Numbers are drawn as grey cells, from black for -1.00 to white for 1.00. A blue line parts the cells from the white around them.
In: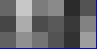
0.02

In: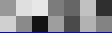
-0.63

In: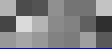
-0.63

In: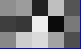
-0.05

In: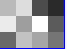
-0.29

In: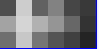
-0.60

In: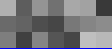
0.10
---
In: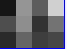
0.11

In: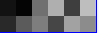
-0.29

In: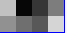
-0.13

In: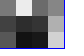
-0.65

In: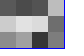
0.77

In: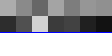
-0.37

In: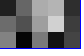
-0.37

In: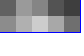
0.38
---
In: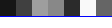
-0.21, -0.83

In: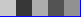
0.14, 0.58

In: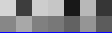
-0.58, 0.06

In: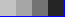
-0.71, 0.53

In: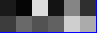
-0.63, -0.52

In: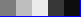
-0.90, -0.02

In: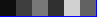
-0.23, -0.89

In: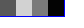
-0.98, -0.31
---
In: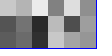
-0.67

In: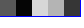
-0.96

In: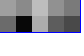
-0.94

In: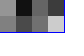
-0.87

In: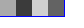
-0.54

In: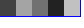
-0.73
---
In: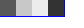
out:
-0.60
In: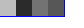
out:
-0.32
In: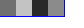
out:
0.09
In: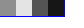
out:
-0.83
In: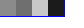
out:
-0.79
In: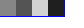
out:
-0.76
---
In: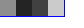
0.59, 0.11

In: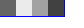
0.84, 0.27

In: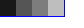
0.49, -0.02

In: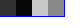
0.57, 0.07

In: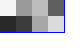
0.92, 0.71

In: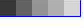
0.67, 0.37

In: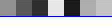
0.81, 0.53

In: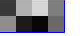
0.67, 0.39

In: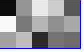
0.95, 0.83
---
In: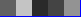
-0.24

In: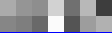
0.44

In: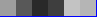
0.24

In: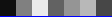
0.17

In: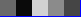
-0.18

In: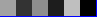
0.11
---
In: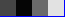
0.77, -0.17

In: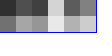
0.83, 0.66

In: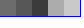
0.58, 0.35

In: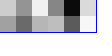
0.94, 0.88

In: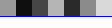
0.70, 0.42

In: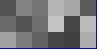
0.53, 0.47

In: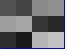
0.52, 0.42

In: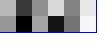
0.93, 0.81

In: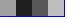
0.49, 0.25
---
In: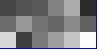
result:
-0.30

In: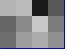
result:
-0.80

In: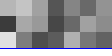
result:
0.26

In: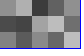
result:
-0.53

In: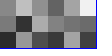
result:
0.13

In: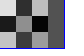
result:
0.49

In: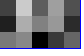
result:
-0.27
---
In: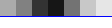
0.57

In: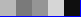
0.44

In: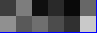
0.13

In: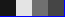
-0.12

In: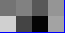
0.28

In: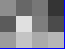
0.54
